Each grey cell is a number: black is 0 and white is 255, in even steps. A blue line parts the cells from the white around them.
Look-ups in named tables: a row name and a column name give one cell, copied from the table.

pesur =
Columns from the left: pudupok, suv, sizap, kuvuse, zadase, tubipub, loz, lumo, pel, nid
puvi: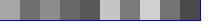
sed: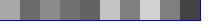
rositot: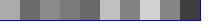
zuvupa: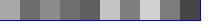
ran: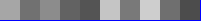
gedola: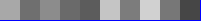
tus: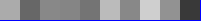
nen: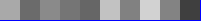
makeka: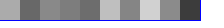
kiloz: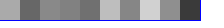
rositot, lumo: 210
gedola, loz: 124
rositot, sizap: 138
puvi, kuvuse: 103
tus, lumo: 207
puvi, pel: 115
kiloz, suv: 103
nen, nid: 63
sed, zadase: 98
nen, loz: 129
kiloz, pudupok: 170
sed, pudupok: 169
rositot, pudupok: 170
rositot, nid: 62
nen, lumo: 210
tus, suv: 103
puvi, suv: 111
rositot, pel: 134
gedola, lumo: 209
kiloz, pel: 143

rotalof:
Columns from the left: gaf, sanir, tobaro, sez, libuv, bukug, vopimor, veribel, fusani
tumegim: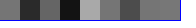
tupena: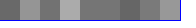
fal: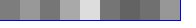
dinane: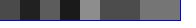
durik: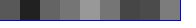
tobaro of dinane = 92
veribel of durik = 75
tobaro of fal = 118
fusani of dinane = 117
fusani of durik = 124
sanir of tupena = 149
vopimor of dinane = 76
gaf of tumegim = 117
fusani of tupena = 152
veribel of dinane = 117
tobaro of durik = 100
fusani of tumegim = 119
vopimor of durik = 70
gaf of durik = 88
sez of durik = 117
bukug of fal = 117

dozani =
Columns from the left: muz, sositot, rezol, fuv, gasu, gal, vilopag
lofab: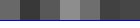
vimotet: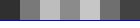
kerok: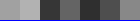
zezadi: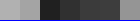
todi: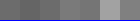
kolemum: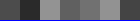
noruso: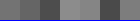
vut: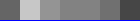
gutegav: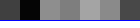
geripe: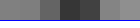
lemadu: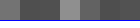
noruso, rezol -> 77
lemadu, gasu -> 98
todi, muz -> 108
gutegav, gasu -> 164
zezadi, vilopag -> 149
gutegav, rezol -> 142
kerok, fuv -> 100
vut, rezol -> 148
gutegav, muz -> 64
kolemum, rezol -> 147
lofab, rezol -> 88
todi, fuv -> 122
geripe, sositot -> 126
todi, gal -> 162
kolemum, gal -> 146
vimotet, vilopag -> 66
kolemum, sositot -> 42
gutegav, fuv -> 126

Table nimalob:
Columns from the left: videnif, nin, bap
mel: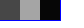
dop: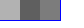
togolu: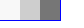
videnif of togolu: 248
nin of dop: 95
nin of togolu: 206
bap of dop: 124
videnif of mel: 71
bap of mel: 6
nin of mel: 165
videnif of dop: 178
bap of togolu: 118
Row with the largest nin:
togolu

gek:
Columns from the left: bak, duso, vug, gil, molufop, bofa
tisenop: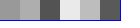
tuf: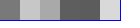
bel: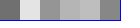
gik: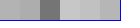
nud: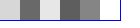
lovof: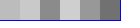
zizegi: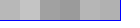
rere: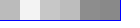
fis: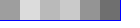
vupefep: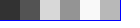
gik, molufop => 193
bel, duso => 228
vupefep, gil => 148
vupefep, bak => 50
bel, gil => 181
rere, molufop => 141
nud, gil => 94
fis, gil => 202
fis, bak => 158
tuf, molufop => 92
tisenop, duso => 174
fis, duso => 220
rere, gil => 189
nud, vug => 231

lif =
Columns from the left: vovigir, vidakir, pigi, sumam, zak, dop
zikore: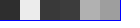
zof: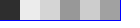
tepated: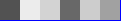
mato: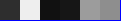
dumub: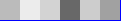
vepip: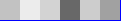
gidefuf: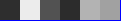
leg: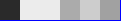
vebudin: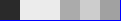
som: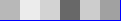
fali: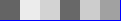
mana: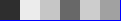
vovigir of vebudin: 42
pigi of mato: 17
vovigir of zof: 46
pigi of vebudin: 235
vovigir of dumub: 187
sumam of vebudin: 171

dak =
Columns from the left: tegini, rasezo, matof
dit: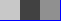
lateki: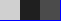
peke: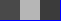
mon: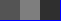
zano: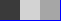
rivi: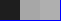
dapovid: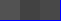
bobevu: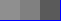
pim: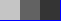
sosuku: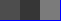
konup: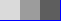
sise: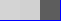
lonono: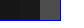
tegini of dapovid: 82
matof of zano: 166
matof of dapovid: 72
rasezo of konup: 156
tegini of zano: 58
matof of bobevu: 90
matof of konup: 94
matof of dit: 144
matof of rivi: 175
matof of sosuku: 123
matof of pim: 52
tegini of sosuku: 77

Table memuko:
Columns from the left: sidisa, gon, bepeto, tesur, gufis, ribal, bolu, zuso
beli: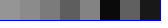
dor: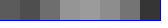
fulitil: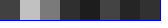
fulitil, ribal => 67
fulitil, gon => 193
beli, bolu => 96
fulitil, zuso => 49
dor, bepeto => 110
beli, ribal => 10
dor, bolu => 116
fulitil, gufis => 29
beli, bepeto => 123
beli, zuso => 24
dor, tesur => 149
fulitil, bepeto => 122
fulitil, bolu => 37
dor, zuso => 53
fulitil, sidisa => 65
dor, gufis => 155
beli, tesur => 94

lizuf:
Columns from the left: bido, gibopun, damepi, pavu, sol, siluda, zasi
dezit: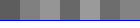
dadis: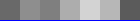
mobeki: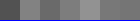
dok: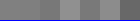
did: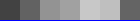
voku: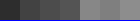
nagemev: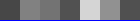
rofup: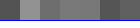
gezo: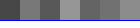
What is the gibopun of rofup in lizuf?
146
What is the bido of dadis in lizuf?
105
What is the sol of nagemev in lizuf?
213
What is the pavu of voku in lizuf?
84
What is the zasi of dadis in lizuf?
91
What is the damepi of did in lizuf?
147
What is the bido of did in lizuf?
66
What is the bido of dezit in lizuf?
93
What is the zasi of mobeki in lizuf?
117
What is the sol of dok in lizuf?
121
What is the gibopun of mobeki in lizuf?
130
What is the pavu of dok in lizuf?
144
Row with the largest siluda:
did

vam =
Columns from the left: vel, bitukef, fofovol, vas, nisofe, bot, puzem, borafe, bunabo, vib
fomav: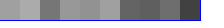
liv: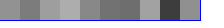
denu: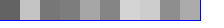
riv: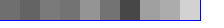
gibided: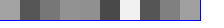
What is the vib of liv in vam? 144
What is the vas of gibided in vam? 146
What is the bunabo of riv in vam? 172
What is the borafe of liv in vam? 162
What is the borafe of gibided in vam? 85
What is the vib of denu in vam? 171
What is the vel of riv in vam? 111
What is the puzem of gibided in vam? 240
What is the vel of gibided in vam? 163
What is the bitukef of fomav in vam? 171
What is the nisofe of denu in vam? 166
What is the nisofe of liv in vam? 136

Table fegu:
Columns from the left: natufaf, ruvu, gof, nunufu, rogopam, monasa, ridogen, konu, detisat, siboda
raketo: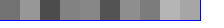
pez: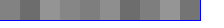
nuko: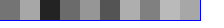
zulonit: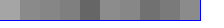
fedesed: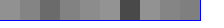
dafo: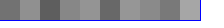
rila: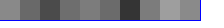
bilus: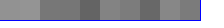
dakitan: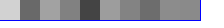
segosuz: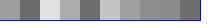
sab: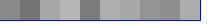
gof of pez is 148
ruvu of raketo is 151
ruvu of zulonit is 138
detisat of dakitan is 140
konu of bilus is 104
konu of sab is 147
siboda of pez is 116
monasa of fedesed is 147
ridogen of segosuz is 160
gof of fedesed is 107
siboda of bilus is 123
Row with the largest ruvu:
nuko

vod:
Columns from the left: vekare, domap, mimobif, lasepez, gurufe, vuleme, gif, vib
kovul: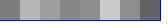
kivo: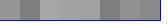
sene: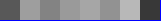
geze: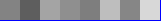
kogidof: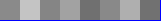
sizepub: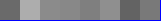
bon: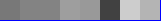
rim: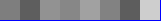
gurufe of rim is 161
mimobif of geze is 164
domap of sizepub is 173
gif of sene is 184
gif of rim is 93
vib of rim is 206
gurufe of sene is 166
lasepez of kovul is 135
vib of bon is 180
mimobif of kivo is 167
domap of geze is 94
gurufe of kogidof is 112
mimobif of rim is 146
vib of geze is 216
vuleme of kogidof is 137
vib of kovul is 98
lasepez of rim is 135
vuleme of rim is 130
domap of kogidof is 196

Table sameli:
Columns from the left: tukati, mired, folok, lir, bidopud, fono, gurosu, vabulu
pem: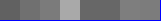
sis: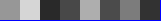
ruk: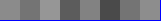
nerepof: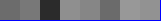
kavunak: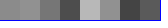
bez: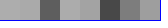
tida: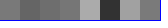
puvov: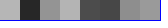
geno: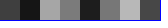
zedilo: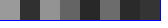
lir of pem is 169
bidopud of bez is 163
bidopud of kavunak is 184
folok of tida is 110
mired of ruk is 116
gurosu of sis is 124
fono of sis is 75
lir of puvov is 180
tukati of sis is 151
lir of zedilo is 100
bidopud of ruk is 130

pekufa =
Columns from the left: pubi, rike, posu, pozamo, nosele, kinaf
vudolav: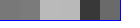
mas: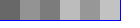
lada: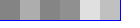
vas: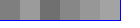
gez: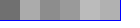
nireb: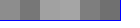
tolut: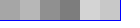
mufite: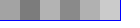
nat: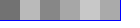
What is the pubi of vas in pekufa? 127
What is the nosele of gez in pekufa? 187
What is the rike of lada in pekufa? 173
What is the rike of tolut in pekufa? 183
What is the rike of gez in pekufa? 171
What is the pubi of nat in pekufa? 114
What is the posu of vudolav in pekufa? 186
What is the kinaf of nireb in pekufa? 112
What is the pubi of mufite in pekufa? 163
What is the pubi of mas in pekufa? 104
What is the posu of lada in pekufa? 133
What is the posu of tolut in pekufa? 144
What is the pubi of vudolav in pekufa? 120
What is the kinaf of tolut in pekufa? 200
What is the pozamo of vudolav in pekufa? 185
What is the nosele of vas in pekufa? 151
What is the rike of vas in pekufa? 155
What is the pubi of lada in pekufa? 132
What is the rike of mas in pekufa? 147

